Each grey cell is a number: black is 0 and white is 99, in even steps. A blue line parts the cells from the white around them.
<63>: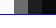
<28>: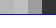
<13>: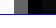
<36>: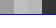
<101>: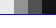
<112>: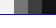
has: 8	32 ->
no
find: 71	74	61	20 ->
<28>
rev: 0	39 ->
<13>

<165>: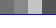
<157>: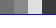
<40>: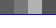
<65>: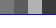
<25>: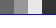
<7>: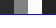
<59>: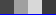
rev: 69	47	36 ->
<40>
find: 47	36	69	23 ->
<65>
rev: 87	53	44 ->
<157>
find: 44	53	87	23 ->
<157>
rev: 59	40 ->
<25>
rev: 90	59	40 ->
<25>
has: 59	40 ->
no

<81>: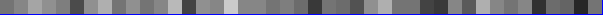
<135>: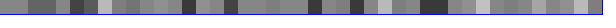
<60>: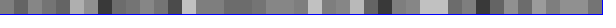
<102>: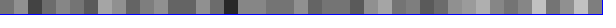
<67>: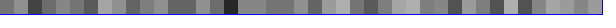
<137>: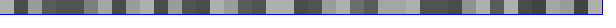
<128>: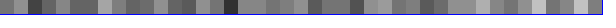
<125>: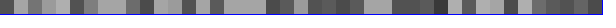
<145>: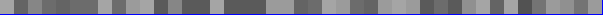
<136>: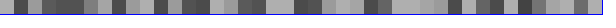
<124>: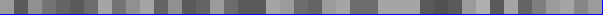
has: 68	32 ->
yes
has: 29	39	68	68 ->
yes

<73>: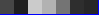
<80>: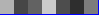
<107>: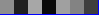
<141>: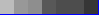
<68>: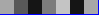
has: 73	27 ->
no
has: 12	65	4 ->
yes

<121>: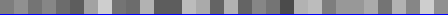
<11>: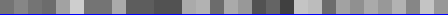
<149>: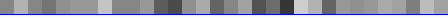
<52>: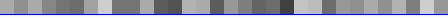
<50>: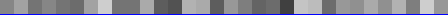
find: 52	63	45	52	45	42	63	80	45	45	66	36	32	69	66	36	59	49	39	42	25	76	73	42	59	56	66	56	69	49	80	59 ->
<50>
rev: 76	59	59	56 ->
<149>
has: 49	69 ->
no
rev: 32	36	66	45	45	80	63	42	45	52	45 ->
<50>
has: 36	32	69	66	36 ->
yes

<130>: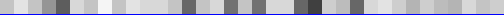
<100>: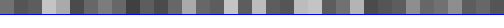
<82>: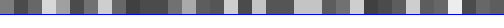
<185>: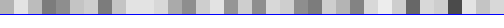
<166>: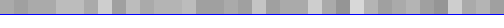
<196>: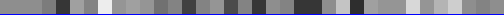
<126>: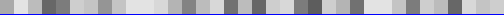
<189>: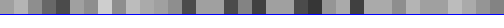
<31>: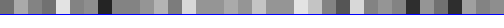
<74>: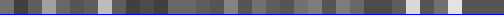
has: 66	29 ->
yes
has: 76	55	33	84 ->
no
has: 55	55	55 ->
yes
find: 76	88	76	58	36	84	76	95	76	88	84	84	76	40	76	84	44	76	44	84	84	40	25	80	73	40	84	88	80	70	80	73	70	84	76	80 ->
<130>
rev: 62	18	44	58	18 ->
<31>

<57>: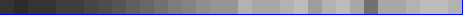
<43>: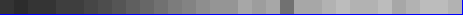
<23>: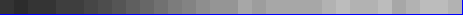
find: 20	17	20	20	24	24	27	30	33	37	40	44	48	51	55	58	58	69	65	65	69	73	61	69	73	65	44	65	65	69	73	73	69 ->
<57>
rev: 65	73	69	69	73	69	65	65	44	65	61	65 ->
<43>
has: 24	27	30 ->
yes

